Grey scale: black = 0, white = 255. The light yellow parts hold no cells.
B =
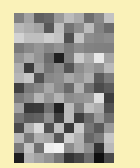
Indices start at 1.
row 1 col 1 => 128
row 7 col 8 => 174
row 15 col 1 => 30
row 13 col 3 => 176
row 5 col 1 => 148
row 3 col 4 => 205
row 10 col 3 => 58
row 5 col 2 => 170
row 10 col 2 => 55
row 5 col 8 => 171
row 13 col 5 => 87
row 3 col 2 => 191
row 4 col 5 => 147
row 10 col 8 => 190
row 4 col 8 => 130
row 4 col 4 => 133
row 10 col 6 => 187
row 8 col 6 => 105
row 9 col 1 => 121
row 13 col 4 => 167
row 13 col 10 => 197
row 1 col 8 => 110
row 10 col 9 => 173
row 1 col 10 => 194
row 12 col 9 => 90
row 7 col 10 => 123
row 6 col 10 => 185
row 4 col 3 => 150
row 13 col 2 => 120
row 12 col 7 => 202
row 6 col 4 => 118
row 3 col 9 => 135
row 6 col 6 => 84

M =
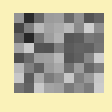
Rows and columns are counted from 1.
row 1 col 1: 148
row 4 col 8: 96
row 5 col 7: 96
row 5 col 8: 135
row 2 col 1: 71
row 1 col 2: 43
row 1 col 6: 106
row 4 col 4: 82
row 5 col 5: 184
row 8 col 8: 123
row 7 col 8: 153
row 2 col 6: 186
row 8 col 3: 200
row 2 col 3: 185
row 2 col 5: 171
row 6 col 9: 127
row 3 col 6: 86
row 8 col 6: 122
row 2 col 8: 206
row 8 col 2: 98
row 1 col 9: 100
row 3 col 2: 39

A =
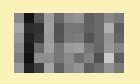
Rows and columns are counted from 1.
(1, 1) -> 136
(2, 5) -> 82
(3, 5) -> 85
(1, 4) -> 157
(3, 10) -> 149
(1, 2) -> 22
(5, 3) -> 141
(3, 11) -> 101
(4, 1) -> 140
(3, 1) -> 150
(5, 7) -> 110
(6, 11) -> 121
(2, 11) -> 95
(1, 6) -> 140
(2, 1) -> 165
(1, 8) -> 95
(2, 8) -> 97
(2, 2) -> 46
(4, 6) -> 153

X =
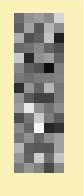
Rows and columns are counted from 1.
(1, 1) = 108
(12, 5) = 52
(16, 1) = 121
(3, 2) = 83
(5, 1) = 200
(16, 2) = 149
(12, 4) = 39
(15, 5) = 197
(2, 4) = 181
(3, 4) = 195
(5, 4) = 158
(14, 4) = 86
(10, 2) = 232
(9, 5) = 123
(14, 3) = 89
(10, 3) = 144
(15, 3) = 205
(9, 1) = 147
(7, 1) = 120
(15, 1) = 150
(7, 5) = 131
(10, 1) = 157
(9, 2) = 90
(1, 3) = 156

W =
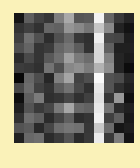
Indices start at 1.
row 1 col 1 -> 21
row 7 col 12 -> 39
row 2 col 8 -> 117
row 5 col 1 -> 43
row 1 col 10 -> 101
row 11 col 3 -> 95
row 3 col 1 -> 63
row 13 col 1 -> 33
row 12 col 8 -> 55
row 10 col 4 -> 71
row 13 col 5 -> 58
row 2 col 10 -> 137
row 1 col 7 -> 85
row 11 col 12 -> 25
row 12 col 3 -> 41
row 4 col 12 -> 32
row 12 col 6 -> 118
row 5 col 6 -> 160
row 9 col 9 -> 224
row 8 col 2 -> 108
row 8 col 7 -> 72
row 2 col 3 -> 49
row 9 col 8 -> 64
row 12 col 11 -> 22
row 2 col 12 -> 19
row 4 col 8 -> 50
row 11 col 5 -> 68
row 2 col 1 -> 51
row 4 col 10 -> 96
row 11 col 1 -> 49
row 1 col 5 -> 126
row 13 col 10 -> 57
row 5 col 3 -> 52
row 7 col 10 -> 83
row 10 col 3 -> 58

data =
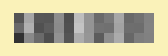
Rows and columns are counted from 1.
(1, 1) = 84
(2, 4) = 93
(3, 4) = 78
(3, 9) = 92
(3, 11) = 171
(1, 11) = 167
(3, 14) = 129
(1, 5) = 141
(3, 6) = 84
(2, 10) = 112
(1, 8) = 148
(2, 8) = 148

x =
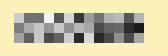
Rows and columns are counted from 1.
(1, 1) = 205
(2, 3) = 197
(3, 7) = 42
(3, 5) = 100
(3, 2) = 96
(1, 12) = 89
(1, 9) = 117
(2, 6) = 144
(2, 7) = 184
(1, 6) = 213
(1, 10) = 176
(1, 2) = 114
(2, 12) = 45

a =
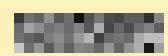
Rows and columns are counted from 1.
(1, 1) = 58
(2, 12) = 76
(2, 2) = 163
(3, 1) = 116
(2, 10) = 71
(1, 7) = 18
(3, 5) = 139
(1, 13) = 93
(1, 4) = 144
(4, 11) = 102
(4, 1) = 197
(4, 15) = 158
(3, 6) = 115
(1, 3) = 99
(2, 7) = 131
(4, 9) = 104
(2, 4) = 113
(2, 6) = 107
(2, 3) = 143

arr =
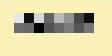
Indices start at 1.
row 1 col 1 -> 230
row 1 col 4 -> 98
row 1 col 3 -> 214
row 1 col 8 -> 15
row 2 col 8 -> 118
